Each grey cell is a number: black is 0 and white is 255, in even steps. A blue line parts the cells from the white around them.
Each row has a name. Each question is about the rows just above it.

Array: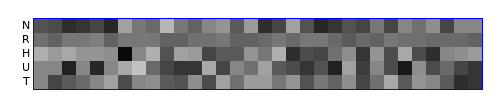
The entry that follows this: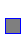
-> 98
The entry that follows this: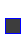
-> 134

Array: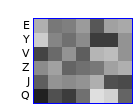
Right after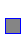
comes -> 112
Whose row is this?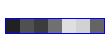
Q
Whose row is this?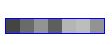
V
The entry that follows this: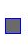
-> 147
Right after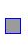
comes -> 87

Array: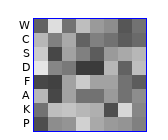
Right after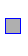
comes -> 78
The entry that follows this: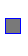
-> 59
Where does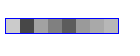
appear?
S

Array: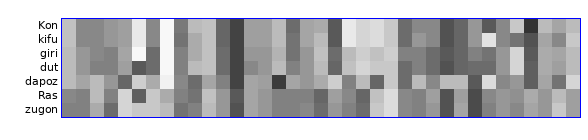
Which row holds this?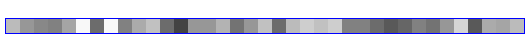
giri
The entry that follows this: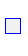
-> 136
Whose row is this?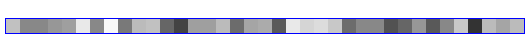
Kon
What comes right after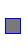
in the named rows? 187
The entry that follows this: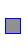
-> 171
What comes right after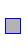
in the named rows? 115

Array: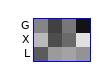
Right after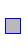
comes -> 77
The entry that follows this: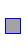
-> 147

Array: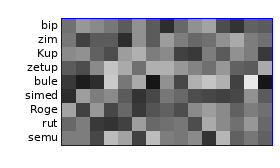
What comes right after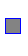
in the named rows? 112
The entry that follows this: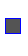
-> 97

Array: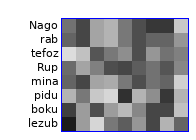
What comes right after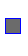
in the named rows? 164
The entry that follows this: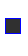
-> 179
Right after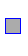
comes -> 120

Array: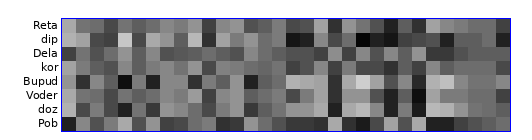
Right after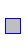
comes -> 135
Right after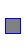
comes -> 123
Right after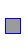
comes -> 65
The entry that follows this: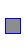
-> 65
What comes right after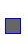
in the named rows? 115
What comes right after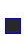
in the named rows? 177
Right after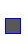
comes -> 94

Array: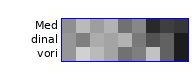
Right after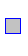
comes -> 97
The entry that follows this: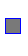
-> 82
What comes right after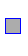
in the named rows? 164

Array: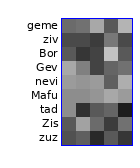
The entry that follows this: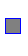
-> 67
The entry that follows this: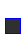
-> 89
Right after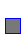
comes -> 74
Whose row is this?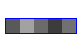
Zis
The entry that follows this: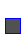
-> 95

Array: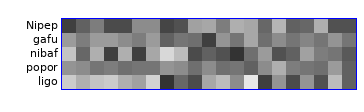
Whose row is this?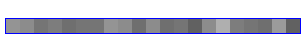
popor
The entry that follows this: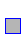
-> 97
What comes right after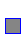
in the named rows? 117
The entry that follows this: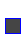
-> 81
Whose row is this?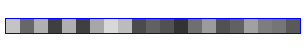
nibaf

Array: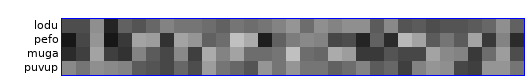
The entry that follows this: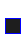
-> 97
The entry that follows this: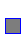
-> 137

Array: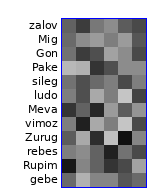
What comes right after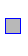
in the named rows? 177
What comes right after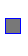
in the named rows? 140
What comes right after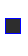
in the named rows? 191

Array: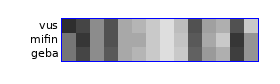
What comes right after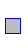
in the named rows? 81
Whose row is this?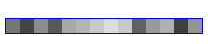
geba
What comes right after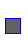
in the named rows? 154
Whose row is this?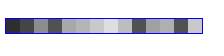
vus
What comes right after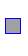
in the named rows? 175
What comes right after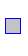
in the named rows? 89
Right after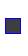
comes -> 148

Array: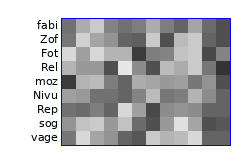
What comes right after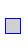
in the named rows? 165
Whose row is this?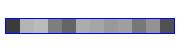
moz
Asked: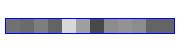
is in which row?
Rep
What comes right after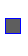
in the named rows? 202

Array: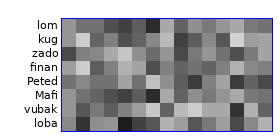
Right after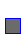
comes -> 149
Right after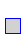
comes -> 157

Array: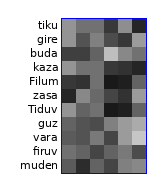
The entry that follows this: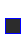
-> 99
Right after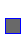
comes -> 69

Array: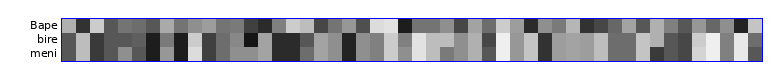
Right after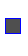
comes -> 220
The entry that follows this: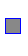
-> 21
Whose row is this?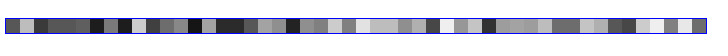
bire
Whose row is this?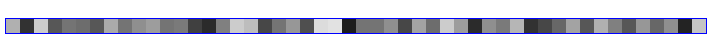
Bape
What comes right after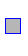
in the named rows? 50
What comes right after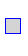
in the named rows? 239
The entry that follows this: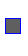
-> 29

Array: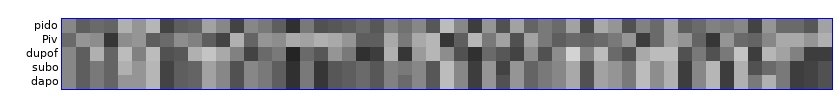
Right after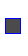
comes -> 169
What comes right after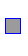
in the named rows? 182
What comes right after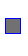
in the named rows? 135

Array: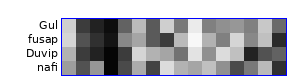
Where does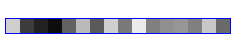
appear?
Gul
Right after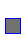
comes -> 227
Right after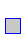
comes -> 106
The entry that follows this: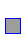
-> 82
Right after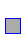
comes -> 67

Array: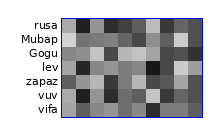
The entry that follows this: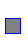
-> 101
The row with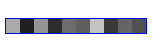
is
vuv
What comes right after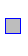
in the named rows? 57
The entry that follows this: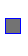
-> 123
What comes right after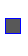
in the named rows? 164
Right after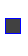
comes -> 94

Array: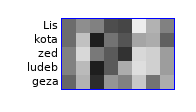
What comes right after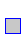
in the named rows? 115
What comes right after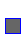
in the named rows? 178
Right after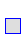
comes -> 208
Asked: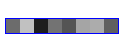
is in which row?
kota
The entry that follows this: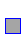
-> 172
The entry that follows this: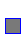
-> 90
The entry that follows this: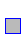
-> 30

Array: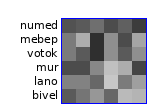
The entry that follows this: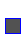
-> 90
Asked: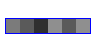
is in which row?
votok

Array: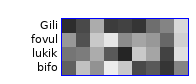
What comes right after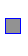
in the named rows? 237
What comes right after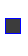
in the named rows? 66
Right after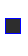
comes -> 73
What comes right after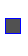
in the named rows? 201
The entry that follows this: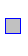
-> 146
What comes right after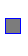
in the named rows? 172
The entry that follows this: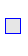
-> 139

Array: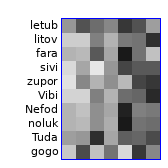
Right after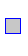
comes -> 75
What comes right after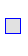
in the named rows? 135
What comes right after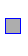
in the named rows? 25
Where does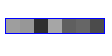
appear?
Tuda
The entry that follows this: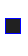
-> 128
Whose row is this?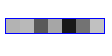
fara

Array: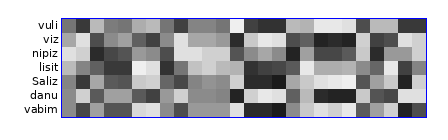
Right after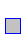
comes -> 208
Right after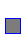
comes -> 117
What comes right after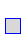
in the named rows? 224
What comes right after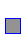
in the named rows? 139

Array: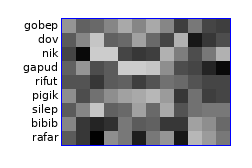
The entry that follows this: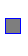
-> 77
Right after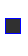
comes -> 120

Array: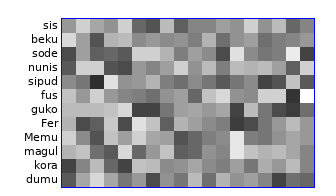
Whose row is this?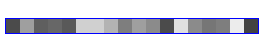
sode
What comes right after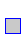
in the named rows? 75
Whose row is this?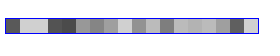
nunis
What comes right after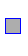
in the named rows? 152

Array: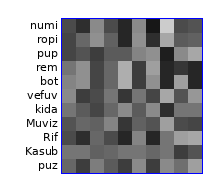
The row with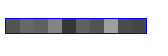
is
Muviz
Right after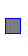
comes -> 91
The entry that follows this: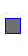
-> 159
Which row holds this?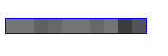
Kasub

